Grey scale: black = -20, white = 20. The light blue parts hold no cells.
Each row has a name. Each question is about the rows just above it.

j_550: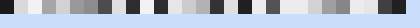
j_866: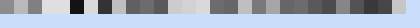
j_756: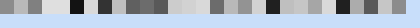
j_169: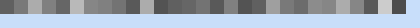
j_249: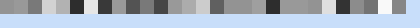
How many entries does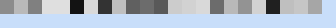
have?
23
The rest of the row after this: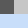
[2]

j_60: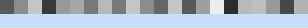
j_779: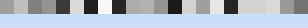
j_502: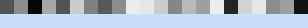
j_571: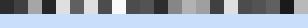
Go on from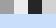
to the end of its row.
[ 16   2   5 -17]
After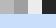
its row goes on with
[ 13  16   2   5 -17]
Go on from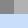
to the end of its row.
[  5 -10  15  -8  -7  -5 -16   9]
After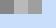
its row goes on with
[ 17 -14  13  16   2   5 -17]
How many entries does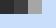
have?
3
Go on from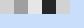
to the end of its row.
[13 14  4 -2]

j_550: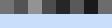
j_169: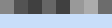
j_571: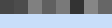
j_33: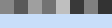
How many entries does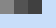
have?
3
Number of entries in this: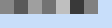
7
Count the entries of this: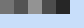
5
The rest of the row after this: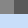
[  5  -2  10 -11   0 -12]

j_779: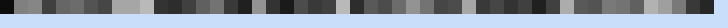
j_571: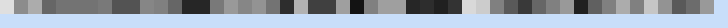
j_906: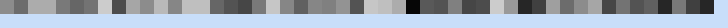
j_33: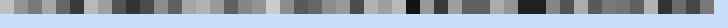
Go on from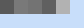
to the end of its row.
[-12  -3  -9  -1]
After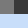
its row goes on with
[-14]

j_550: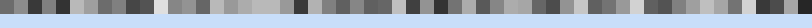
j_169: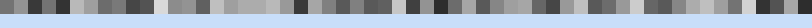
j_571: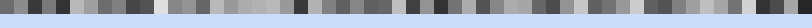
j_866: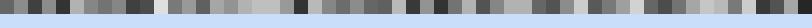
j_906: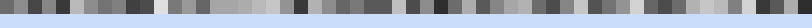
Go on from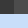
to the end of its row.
[  6 -14]
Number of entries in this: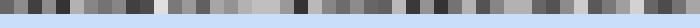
50
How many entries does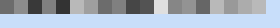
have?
19
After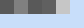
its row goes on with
[-10   3 -13  -3   6  -6   1   5   6  -4  -9   4  10  -6  -3   4  12  -4
  -6   1   7  10   5  -2  13 -12  -7   6 -13]

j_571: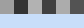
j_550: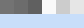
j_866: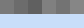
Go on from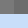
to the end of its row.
[-5  0 -2  1]
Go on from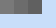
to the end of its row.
[ 0 -2  1]
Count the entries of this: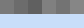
6
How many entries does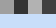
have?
4

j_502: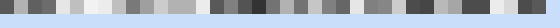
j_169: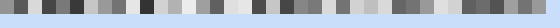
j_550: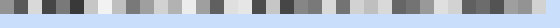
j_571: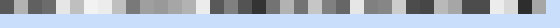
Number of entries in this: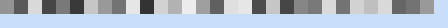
31
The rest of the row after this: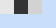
[ 8 17  5 -5 15 16 -8 11 -9  1 -1 14 -2 13 10 14 -4 -2  4 15 13 -5 -3 -7
  5 -2  4]
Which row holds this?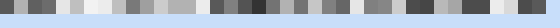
j_502
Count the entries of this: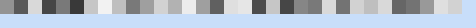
33
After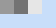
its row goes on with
[-12  13   8  17   5  -5  15  16  -8  11  -9   1  -1  14  -2  13  10  14
  -4  -2   4  15  13  -5  -3  -7   5  -2   4]
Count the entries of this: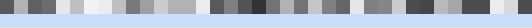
38
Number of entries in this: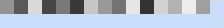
15

